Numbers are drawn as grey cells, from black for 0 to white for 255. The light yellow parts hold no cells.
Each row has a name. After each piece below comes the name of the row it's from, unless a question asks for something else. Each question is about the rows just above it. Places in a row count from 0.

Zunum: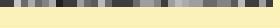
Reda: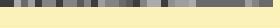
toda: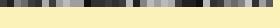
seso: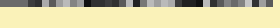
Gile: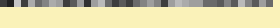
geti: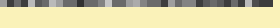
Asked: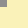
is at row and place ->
Reda, 24
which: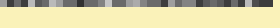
geti
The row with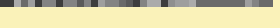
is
Reda
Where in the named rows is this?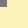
seso, 20
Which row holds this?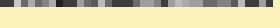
Zunum
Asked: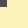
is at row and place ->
geti, 36

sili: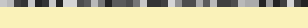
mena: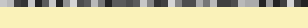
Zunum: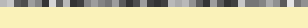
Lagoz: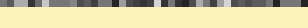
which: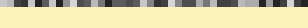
mena
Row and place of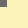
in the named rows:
Lagoz, 5
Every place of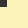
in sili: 3 6 21 22
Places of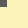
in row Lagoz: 1 12 34 36 37

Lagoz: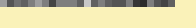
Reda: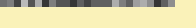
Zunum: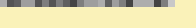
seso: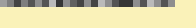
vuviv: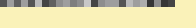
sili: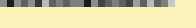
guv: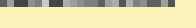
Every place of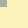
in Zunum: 0 14 19 20 21
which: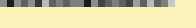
sili
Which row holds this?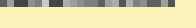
guv
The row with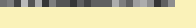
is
Reda

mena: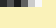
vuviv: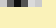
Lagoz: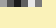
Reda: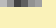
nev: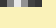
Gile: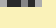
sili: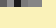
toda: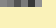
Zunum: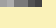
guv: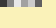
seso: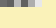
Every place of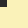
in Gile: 1 2 4
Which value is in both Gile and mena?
[42]
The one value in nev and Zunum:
[67]
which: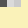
vuviv
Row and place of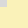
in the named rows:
vuviv, 4
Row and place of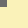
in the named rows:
seso, 0

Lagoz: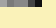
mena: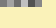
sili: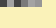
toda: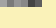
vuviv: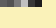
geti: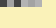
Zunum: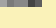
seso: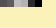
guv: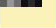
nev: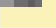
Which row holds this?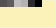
seso
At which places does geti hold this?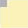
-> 3 5
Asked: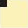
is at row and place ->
vuviv, 5
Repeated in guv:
[16]
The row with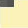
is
vuviv

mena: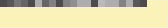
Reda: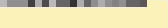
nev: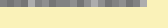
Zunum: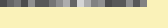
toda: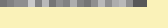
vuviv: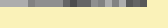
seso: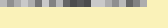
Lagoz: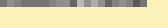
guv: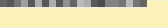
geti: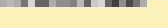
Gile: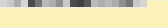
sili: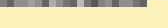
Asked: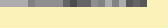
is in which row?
vuviv
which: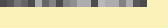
mena
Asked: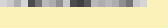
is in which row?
Gile
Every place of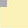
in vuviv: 0 1 2 3 15 17

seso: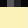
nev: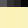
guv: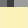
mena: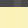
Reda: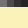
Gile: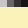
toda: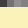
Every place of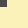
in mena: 0 1 3
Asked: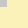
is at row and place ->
Gile, 0
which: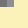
toda
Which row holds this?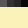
nev

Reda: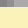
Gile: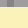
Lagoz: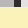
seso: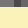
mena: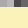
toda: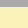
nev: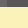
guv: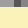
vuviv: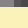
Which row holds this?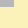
Lagoz
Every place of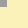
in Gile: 0 2 3
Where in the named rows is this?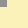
Reda, 1
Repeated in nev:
[87]
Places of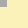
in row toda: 0 1 2 3
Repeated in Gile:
[158]
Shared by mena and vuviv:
[74]

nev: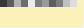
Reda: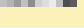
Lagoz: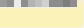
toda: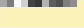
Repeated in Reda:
[192]
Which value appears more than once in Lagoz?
[141]
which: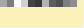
toda
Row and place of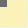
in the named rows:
nev, 3
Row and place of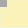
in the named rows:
toda, 0
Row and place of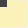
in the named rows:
toda, 4

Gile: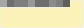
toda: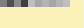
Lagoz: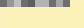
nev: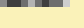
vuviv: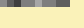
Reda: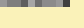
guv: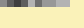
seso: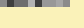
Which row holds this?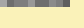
Gile
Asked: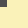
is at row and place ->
toda, 1

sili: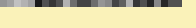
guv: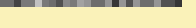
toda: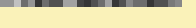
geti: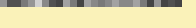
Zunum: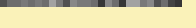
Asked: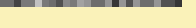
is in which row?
guv
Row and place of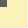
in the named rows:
sili, 17
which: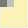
guv
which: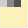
geti
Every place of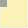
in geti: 9 12 16 19

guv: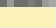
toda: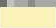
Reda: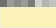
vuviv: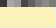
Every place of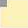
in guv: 1 6
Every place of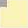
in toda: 2 3 5 6 7
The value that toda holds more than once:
[167]

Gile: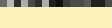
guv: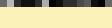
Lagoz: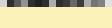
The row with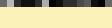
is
guv
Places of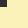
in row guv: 2 5 9 10
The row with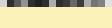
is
Lagoz
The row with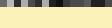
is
Gile
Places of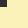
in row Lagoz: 1 4 6 8

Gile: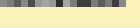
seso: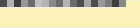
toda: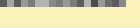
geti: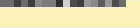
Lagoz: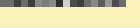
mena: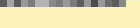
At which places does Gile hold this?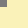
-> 1 10 13 15
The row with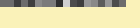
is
geti

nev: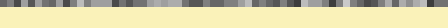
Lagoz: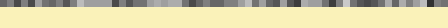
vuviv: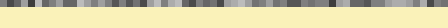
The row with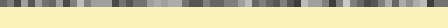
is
nev
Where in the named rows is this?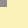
nev, 58

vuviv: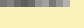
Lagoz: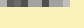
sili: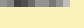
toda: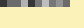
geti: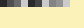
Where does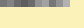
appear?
vuviv
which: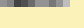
sili
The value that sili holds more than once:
[147]

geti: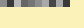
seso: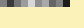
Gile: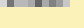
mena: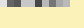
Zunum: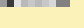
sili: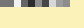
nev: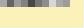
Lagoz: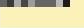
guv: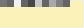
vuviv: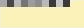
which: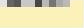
mena
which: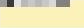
Zunum
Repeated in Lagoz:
[101]
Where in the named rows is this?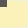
mena, 2
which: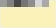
nev

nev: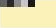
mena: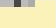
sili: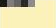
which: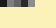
sili
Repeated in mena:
[187]

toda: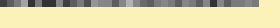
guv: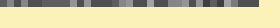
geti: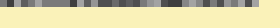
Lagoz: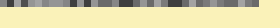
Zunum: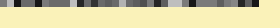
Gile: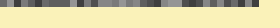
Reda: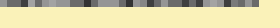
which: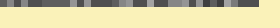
guv
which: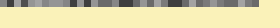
Lagoz
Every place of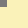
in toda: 2 5 11 22 24 27 33 34 36

